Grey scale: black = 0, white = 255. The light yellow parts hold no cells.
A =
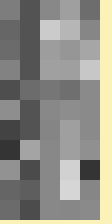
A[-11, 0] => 125
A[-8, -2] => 159
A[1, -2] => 182
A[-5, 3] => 159
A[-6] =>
[142, 83, 136, 141, 138]
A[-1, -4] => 76
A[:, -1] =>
[109, 134, 166, 199, 138, 138, 138, 144, 52, 134, 138]
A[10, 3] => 135
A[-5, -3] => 133
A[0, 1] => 83
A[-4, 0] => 52
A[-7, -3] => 118
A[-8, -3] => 160
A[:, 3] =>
[159, 182, 150, 159, 111, 141, 159, 159, 209, 214, 135]
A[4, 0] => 78

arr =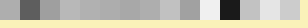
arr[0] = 174
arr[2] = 159
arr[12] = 194
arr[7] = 174
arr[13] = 229

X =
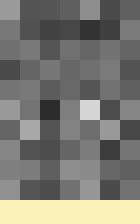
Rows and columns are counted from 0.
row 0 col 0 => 154
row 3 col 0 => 75
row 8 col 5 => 103
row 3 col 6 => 83
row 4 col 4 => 85
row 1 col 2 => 66
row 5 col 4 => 213
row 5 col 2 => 44
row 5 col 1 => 115
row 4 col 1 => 121
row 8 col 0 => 127
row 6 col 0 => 101
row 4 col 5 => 114
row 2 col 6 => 101
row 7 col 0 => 134
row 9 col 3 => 113
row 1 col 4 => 51
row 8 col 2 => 95
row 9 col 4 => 150

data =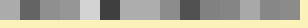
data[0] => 171
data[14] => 139
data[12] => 168
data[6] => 173

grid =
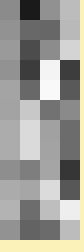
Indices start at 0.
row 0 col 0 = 139
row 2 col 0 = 154
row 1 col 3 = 185
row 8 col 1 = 126
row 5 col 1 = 200
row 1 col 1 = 104
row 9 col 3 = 87
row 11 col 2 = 107
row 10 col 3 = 238
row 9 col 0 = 171
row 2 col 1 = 76
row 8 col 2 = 165
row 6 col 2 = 161

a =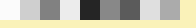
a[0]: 251
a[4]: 37
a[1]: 207

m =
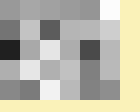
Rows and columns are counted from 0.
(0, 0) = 153
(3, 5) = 185
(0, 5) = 252
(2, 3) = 173
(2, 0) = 32
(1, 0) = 116
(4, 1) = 123
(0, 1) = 167
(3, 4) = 128
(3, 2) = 176

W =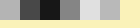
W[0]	180
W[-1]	185
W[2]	23

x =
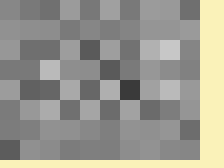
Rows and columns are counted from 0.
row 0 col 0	135
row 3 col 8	140
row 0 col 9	111
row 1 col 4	134
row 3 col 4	141
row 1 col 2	141
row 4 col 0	156
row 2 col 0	151
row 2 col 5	158
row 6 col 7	144
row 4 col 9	153
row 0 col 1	121
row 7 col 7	146
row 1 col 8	149
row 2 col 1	111
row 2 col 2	111
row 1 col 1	142
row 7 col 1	144
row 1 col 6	132
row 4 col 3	169
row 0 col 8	153
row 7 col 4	127
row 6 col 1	127

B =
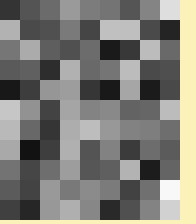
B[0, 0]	52
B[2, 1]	171
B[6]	[185, 104, 53, 173, 189, 152, 130, 126, 110]
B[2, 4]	108
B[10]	[64, 38, 152, 175, 135, 41, 80, 131, 209]
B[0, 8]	222
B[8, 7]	28
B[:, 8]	[222, 36, 105, 79, 73, 188, 110, 91, 100, 248, 209]
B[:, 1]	[84, 74, 171, 96, 61, 146, 104, 18, 70, 67, 38]
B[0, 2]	107
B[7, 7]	109
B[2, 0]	118
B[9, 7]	112
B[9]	[91, 67, 153, 121, 139, 123, 66, 112, 248]
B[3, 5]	117
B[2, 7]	188
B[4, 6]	166
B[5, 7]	102
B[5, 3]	165
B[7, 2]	62
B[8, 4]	86
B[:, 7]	[132, 74, 188, 74, 27, 102, 126, 109, 28, 112, 131]

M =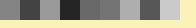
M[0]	132
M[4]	105
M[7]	87
